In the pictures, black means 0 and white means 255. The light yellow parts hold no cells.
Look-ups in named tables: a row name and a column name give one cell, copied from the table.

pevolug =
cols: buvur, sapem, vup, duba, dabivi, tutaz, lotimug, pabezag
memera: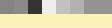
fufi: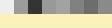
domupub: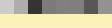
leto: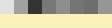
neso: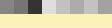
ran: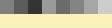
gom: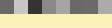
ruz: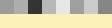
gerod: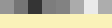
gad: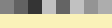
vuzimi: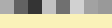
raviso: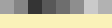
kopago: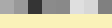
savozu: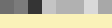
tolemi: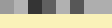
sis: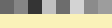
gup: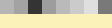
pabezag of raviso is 178
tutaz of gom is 104
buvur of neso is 133
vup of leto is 52
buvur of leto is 226
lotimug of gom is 106
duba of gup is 157
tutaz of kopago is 223
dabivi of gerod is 130
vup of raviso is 52
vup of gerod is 52
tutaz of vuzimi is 209
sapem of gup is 163
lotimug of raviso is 202
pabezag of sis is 157
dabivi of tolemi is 177
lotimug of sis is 139
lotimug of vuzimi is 162
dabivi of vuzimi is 112

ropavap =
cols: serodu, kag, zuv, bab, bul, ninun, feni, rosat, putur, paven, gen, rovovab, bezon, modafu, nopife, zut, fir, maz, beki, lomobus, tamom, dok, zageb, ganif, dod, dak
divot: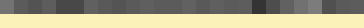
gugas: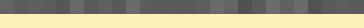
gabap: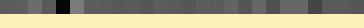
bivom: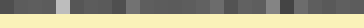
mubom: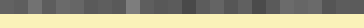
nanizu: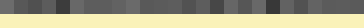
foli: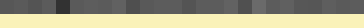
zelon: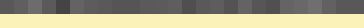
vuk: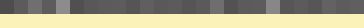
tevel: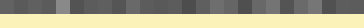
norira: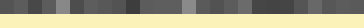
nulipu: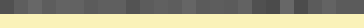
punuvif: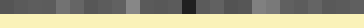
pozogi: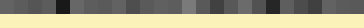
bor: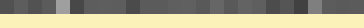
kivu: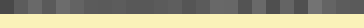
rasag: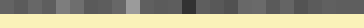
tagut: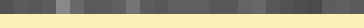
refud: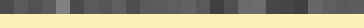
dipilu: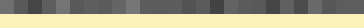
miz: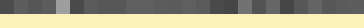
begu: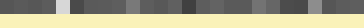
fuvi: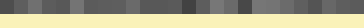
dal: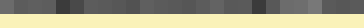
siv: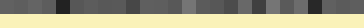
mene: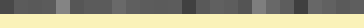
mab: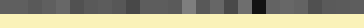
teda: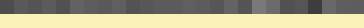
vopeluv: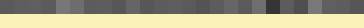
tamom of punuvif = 96
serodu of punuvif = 85
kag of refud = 90
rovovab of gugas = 90
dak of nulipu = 91
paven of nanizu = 106
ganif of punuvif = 89
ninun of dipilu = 89
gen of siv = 95
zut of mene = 96
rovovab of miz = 92
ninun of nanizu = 104
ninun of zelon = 99
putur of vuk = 92

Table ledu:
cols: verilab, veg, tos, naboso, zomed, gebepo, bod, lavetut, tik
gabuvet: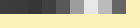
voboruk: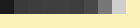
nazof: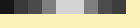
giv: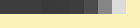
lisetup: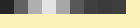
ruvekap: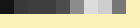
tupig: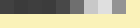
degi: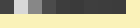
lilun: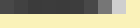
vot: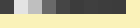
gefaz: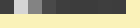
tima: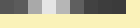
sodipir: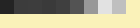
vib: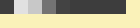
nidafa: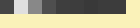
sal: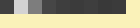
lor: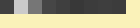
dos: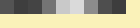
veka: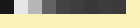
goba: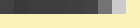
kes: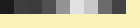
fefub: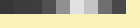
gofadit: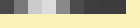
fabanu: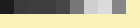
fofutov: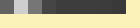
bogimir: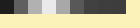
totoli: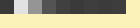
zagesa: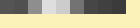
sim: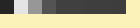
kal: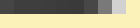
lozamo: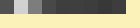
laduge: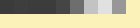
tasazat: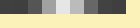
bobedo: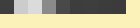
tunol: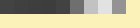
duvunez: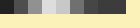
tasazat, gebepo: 187
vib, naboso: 115
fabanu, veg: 59
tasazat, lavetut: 66
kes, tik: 66
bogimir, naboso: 234
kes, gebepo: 225
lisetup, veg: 98
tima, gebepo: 95
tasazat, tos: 85
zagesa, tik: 59
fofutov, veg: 206
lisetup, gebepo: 88
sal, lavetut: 57
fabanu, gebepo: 120
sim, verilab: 37
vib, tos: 200
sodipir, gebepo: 83

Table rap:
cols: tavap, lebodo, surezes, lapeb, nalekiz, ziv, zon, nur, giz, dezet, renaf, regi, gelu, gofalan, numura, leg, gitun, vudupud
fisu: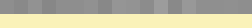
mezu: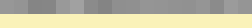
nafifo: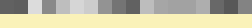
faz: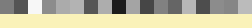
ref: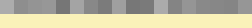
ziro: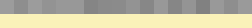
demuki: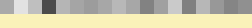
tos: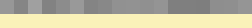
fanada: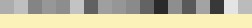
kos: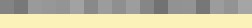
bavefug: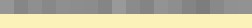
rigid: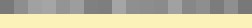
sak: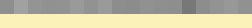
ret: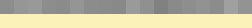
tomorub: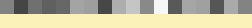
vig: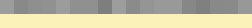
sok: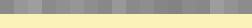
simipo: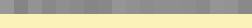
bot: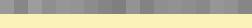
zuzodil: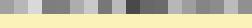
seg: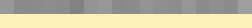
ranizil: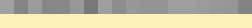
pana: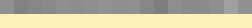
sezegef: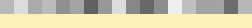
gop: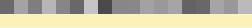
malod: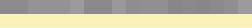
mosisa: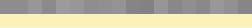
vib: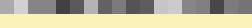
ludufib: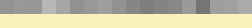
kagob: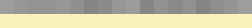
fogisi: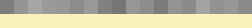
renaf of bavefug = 132
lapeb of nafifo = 137
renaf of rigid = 141
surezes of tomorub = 112
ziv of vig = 144
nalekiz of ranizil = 136
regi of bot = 143
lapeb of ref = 151
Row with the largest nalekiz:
nafifo

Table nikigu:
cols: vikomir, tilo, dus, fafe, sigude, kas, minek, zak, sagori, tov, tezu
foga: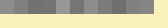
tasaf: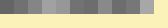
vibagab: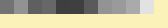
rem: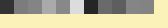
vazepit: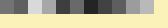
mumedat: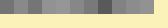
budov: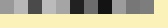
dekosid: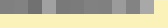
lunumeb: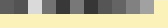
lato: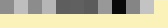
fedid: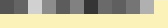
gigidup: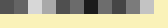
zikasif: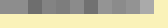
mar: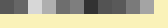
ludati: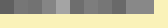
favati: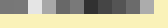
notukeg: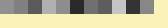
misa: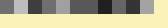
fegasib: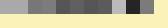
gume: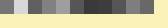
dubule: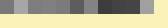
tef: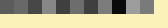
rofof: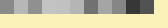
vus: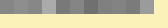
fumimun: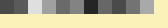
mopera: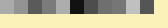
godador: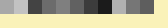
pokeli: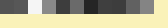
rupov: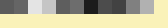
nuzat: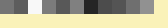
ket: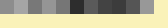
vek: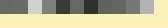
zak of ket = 67
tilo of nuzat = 93
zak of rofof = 165
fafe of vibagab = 103
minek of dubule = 131
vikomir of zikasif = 141
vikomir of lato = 141
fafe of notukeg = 176
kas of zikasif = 139
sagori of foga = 111
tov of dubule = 69
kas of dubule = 93
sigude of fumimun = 106
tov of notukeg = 52
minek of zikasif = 113
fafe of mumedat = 146

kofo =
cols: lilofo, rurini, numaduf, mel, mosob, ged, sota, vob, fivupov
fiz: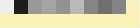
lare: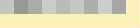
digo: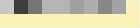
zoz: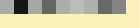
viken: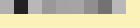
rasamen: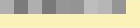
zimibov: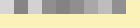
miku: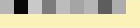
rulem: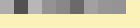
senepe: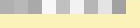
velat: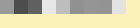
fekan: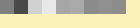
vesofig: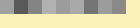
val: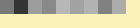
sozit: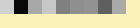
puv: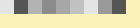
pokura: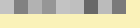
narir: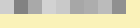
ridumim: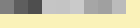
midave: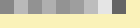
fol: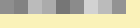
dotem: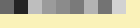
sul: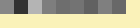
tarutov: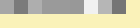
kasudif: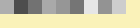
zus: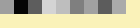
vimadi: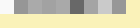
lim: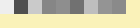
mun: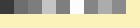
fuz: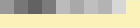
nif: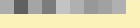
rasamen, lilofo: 175
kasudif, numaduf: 114
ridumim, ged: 202
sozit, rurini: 9
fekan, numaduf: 209
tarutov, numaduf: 174
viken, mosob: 164
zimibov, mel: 143
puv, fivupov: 86
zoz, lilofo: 170
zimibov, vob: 189
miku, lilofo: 181
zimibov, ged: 143
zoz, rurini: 21
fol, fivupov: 147
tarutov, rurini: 123
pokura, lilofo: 195
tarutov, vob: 182
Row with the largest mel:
senepe

